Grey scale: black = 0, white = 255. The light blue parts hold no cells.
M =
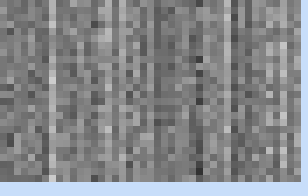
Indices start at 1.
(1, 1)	128
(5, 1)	115
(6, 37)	128
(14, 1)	138
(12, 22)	144
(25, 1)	106
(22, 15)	123
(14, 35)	126
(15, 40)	104
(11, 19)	90
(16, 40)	137
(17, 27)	160
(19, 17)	103
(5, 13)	113
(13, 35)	109
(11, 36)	96
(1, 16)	174
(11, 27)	118
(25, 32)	119
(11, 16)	148
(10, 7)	117
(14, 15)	117
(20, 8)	161
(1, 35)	133
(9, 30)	162
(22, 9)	120
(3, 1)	128
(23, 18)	178
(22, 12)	135
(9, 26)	139
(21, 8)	153
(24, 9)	147
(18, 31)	120
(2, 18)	166
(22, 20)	160
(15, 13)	131
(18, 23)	79
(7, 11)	114
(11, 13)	149

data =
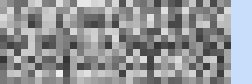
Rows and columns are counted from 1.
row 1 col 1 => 165
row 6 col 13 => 175
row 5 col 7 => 194
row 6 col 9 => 140
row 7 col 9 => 138
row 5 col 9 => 140
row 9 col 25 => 190
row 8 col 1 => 148
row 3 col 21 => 136
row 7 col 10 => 123
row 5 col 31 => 113
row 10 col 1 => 97
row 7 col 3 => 87
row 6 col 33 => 112
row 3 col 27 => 170
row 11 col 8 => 148
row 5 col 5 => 204
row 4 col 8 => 192
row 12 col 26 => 102
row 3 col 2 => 186
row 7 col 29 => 154
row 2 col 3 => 110
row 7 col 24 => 77
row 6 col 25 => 181
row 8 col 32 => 94
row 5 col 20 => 213
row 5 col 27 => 205
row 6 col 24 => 114
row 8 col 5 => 203
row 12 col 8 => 138
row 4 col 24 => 163
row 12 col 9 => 152
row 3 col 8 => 202
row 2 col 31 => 159
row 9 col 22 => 68
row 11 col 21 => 204
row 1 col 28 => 198

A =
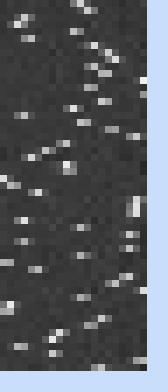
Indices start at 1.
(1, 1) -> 52
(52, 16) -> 55
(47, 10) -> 58
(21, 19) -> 55
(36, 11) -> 59
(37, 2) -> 53
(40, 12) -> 57
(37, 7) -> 50
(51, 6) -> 59
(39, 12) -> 61
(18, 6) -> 56
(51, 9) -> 113
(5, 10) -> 63
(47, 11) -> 62
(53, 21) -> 40
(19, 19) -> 59
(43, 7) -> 58
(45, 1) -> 165
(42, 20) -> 89
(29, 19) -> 82
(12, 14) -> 51
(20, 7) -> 59
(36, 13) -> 50
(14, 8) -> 57
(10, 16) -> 54
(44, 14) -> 63
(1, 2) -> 61
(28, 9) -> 52
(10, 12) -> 54
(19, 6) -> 58
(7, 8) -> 66
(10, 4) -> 51
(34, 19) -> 197
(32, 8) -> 57
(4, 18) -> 48
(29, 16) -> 52
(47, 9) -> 49
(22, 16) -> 63
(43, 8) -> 64
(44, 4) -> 60

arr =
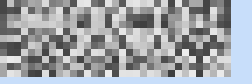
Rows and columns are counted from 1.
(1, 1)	72
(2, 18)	224
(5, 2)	98
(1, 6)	162
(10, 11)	197
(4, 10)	168
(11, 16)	236
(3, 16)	82
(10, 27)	178
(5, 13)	179
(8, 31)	229
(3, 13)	95
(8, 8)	190
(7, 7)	92
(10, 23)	162
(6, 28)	185
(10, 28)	103
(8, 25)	223
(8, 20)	162
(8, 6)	176
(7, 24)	203
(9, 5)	73
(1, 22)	221
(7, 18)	82
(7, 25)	201
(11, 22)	223
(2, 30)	69
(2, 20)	195
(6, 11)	75
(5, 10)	86
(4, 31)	161
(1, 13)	231
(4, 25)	146
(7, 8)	167
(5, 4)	213
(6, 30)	193
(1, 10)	161
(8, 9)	224
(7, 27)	74

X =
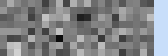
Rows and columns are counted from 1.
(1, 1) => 124
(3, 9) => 156
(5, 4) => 133
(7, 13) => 133
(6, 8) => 82
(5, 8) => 139
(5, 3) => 151
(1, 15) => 132
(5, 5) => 62
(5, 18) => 175
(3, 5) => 65
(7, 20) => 113
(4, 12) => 95
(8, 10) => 82
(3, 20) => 116
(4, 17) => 86
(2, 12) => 101
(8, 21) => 174
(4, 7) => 166
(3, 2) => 99
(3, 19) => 130
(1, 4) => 115
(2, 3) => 108
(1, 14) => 108
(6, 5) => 178
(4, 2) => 108
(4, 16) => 135
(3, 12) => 31
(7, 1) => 126
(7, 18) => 130
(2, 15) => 116
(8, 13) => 143
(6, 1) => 122
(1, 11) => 176
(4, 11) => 118

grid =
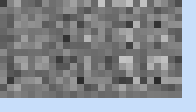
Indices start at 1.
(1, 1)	61
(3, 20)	122
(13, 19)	125
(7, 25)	131
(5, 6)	119
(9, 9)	59
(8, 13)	111
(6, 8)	119
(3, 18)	139
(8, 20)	113
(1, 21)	193
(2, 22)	117
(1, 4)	108
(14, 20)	117
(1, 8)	111
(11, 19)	153
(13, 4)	118
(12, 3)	120
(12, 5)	143
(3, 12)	107
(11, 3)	80
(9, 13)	156
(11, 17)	103
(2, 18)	120
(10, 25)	122
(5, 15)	142
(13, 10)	129
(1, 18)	167
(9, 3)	152
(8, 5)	111
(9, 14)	106
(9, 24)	192
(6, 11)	123
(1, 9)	118
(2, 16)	116
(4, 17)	97
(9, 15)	108
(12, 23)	42

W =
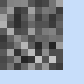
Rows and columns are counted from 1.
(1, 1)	82
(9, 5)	52
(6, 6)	104
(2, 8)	113
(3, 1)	162
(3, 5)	125
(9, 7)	84
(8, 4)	116
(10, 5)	155
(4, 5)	103
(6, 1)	55
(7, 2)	80
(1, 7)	71
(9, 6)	193
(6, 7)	101
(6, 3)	142
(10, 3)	61
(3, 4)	86
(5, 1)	91
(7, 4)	182
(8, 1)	90
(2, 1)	113
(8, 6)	58
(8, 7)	141
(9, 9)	78

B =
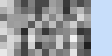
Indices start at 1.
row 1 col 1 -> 214
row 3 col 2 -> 158
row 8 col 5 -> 132
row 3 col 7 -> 186
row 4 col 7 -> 124
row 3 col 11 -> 107
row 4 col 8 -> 190
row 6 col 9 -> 205
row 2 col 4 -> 106
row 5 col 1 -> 218
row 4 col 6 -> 185
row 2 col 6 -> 68
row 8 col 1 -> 232
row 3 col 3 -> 155
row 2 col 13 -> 128
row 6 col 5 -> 226
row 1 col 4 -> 71
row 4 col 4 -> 154
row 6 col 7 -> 154
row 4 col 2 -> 156
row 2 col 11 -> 157
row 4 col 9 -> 113
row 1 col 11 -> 117
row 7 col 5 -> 207
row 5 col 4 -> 42
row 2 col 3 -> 139
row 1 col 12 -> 76
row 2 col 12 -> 184
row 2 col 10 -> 50
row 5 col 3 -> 142
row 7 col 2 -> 213
